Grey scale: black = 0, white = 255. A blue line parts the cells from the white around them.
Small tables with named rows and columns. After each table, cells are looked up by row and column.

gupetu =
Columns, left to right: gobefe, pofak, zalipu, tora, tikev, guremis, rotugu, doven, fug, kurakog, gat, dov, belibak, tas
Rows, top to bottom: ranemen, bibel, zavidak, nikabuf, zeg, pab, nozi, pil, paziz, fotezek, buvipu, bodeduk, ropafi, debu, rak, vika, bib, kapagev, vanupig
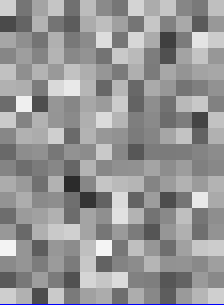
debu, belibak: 118
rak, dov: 176
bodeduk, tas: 179
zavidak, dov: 123
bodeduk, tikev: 43
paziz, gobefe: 135
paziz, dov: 195
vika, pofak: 149
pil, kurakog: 138
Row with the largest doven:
debu

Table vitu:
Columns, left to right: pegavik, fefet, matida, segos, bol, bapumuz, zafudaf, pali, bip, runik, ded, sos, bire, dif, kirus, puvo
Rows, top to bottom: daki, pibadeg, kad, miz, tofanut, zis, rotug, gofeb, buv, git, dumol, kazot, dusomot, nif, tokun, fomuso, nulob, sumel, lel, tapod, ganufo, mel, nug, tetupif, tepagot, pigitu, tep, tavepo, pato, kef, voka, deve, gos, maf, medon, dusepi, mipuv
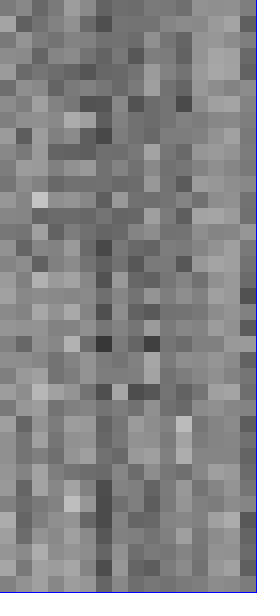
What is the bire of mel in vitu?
128
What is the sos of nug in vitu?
142
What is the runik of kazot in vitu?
152
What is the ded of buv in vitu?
125
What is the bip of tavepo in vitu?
146
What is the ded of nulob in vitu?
122
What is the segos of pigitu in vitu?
115
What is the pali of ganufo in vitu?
131
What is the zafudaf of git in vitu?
111
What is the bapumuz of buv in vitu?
94
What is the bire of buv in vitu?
129
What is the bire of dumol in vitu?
131

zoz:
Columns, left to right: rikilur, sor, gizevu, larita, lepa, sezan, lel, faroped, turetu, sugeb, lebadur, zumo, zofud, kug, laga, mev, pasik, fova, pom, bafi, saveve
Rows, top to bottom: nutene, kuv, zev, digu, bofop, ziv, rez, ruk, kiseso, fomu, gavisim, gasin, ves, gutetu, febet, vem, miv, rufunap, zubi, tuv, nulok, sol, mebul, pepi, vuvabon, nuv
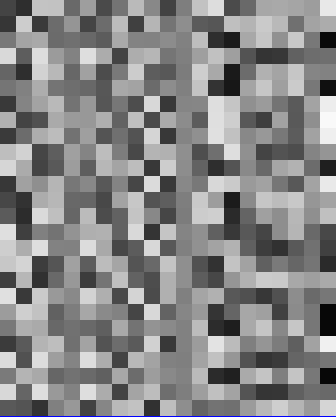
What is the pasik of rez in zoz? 155
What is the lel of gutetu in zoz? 76
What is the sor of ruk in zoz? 68
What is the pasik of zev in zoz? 198
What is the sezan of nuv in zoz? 66
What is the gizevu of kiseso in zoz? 173
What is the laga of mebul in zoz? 150
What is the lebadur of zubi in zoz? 176
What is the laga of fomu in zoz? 222
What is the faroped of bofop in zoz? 121
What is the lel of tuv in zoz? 138
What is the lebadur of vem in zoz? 88
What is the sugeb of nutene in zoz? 136
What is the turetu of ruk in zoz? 191
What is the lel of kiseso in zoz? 84
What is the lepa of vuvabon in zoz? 130
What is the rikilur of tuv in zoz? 156
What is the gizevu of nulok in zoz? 170
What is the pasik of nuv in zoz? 184

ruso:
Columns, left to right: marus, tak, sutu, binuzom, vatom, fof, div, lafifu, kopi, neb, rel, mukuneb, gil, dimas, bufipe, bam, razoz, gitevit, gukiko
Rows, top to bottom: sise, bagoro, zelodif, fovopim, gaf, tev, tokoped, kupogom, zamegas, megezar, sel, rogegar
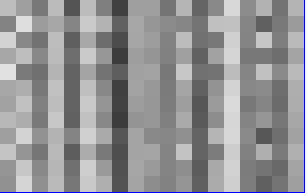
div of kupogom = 136
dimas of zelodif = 120
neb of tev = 152
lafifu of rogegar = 83
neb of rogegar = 141
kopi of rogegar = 164
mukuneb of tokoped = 158
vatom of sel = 112
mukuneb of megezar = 195
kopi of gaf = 161
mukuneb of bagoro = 134

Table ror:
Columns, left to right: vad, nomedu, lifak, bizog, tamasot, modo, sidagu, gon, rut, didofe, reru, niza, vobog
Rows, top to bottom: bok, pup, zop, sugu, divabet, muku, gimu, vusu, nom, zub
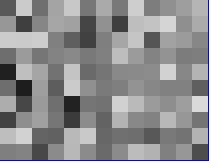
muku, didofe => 135
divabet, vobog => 180
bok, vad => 89
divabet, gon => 137
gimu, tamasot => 34
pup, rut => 190
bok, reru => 144
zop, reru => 162

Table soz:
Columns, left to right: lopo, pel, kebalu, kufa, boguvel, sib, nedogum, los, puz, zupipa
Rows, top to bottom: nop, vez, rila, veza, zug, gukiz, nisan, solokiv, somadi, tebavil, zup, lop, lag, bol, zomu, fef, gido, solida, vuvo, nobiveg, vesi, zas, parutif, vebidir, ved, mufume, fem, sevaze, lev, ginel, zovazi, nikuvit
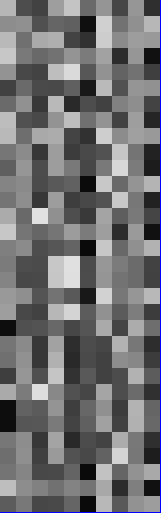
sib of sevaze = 76
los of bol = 94
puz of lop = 148
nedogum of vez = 208
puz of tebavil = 116
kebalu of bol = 225

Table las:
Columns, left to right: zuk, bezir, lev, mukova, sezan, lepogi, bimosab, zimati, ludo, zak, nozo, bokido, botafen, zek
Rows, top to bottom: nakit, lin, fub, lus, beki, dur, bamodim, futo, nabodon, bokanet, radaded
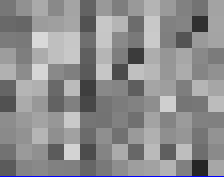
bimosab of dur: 137
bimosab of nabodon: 143
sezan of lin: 166
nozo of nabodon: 143
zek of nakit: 163
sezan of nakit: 164
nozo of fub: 127
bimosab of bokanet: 132
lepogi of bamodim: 71
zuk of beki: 177
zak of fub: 202
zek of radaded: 167
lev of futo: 163
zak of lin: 200
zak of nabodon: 176
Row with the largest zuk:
beki

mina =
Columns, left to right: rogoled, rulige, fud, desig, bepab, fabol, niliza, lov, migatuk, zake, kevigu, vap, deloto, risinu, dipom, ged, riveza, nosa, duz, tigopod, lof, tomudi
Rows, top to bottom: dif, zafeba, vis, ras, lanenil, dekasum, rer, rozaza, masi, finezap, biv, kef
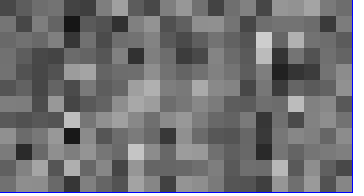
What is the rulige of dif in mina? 93
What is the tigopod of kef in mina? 154
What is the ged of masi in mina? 103
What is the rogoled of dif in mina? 72
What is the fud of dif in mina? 110
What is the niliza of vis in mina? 75
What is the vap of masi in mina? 144
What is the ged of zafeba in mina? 70
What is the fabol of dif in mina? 62
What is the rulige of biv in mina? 130
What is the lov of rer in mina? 142
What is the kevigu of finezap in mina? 103
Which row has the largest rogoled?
masi

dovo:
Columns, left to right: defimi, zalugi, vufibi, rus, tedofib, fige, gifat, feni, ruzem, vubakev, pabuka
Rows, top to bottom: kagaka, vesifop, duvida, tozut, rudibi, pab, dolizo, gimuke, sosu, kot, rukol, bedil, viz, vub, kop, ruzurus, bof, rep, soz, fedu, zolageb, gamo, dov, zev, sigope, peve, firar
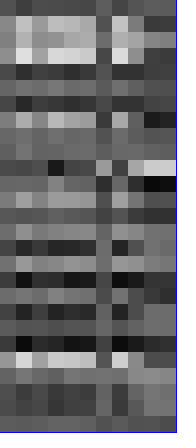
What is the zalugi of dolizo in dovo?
40
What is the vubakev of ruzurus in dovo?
113
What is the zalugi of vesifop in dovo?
192
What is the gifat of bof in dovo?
109
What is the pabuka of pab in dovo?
79
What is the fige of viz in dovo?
149
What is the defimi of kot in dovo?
95
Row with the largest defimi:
dov

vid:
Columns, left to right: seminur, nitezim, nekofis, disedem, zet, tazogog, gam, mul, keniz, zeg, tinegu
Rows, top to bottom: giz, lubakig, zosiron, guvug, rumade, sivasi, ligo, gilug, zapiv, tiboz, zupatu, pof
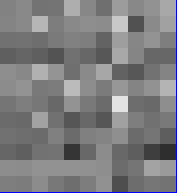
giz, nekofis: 115
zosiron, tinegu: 126
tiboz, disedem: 115
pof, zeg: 118
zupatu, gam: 142
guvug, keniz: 133
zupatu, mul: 108
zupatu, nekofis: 146
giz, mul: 156
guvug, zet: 113
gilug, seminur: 107
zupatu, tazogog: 145
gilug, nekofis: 162
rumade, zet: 111

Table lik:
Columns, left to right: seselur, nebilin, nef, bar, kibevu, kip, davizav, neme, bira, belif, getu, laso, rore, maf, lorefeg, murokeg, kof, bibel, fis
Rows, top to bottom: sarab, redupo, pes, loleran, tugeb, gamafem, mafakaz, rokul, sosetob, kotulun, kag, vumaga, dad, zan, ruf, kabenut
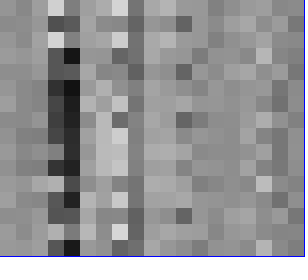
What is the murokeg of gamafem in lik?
149
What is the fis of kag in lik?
142
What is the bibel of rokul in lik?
145
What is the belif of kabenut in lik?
167
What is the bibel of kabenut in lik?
138
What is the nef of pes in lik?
162
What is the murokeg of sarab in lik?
154
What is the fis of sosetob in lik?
144
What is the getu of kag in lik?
161
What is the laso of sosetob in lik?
138
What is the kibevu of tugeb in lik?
90
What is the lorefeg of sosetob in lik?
141

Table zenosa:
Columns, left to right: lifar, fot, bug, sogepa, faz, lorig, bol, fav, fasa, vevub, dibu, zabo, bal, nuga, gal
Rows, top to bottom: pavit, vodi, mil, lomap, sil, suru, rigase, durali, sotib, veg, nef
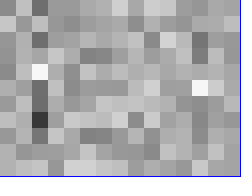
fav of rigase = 191
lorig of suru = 156
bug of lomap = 166
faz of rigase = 152
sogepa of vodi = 151
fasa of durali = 140

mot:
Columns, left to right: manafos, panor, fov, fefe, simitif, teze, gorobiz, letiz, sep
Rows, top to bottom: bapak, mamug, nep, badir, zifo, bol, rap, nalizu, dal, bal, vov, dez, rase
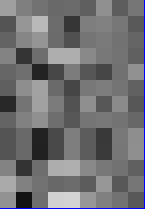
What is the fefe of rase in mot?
209
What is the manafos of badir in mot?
131
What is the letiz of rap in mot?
139
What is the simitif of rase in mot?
211
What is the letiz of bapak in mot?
93
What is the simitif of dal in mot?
126
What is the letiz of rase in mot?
114
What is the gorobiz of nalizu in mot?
120
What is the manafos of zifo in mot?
102
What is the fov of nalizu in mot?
144
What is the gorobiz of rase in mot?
128
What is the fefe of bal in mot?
73
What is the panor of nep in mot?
134
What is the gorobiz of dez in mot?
151
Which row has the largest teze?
rase

